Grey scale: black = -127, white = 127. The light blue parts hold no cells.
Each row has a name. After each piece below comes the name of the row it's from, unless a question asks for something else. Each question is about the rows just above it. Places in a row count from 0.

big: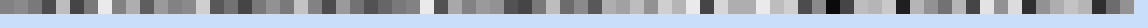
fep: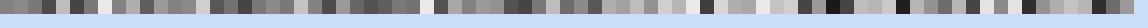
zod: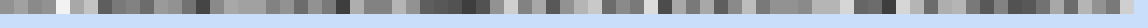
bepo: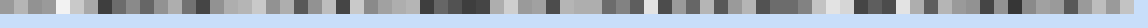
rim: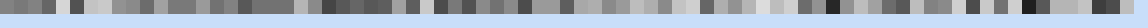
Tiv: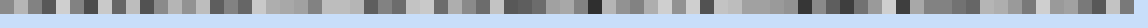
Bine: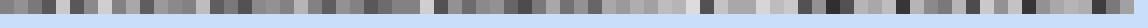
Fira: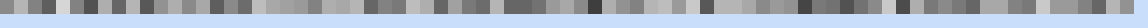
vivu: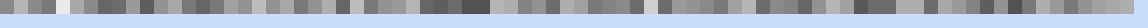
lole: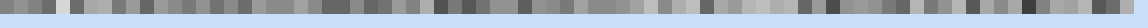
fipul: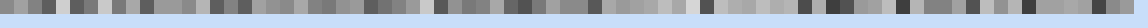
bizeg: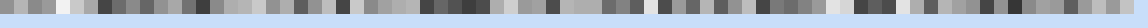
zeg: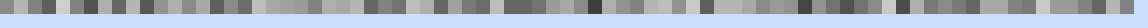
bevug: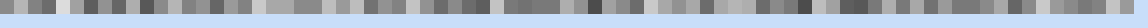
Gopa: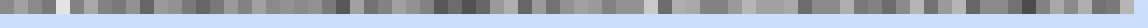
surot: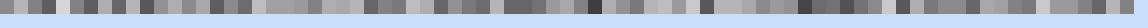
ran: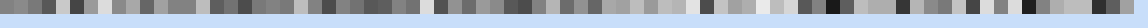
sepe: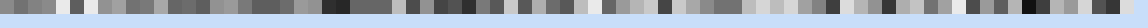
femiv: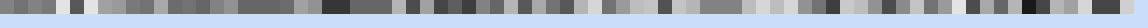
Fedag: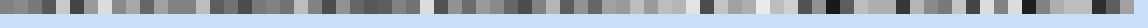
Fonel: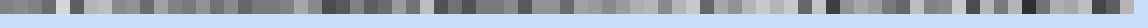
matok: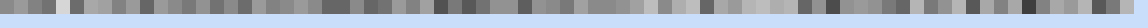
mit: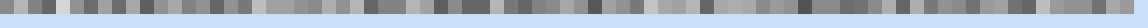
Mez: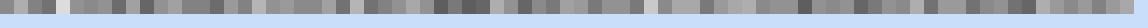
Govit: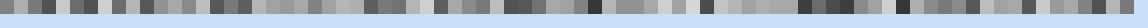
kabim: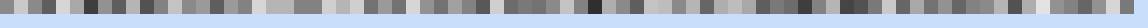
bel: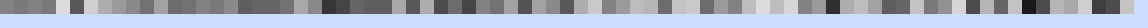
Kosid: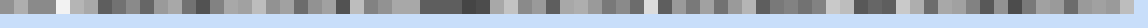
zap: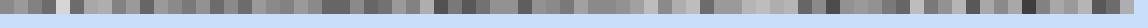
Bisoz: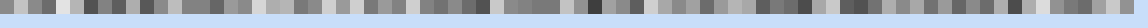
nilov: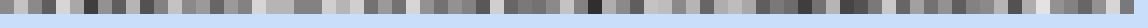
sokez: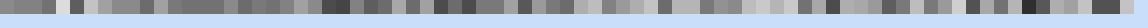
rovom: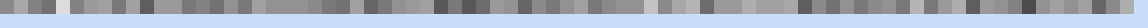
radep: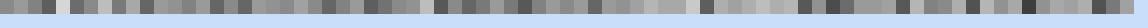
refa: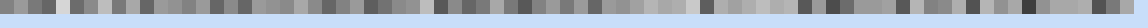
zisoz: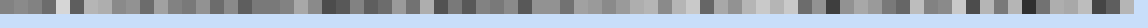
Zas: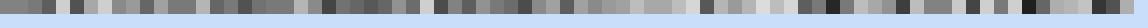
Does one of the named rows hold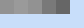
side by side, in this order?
yes
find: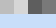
Zas
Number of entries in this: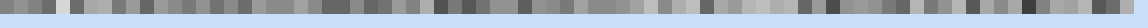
81
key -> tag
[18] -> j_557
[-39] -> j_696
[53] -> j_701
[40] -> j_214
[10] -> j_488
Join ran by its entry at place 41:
j_557
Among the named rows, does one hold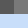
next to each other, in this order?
yes
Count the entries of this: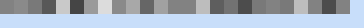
25

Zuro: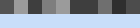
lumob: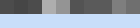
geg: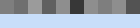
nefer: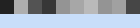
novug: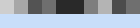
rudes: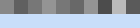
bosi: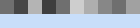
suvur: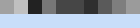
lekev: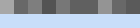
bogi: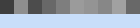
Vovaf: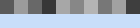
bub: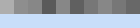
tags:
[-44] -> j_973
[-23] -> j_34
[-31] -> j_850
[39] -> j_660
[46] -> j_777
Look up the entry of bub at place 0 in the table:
j_777
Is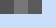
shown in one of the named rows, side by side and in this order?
no
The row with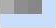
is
bub
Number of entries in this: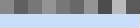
10
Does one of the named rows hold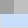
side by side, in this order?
yes
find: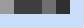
Zuro

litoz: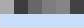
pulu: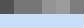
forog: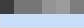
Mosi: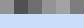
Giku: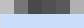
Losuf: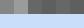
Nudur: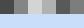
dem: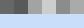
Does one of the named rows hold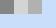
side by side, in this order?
yes
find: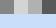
Nudur
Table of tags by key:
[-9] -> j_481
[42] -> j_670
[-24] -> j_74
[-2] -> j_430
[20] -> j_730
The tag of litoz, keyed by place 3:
j_430
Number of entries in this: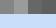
4
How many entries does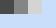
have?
3

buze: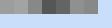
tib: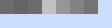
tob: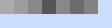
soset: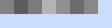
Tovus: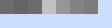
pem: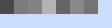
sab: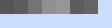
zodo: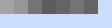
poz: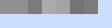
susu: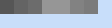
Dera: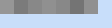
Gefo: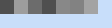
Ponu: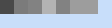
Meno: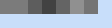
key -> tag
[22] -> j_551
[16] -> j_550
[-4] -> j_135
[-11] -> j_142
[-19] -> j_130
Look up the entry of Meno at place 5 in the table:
j_550
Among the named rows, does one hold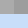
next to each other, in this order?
yes
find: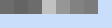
Tovus
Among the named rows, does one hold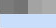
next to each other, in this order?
no
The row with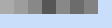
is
tob

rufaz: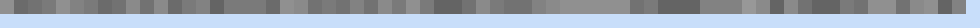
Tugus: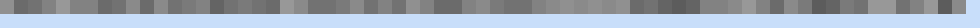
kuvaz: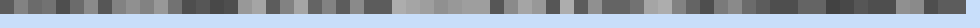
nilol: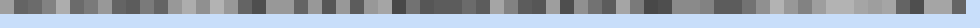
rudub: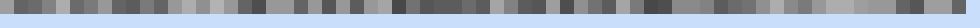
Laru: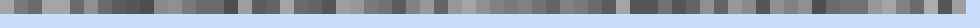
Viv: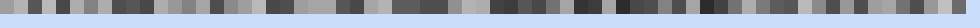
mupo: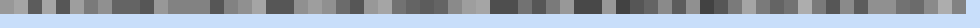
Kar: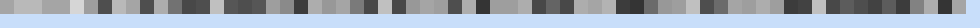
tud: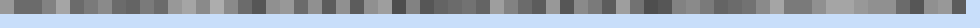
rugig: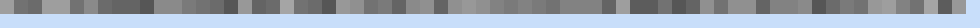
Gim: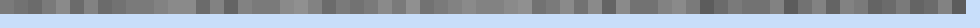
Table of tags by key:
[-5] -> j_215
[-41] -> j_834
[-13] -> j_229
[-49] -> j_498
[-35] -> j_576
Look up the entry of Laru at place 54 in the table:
j_834
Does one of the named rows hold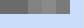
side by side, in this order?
yes
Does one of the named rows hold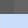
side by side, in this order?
yes

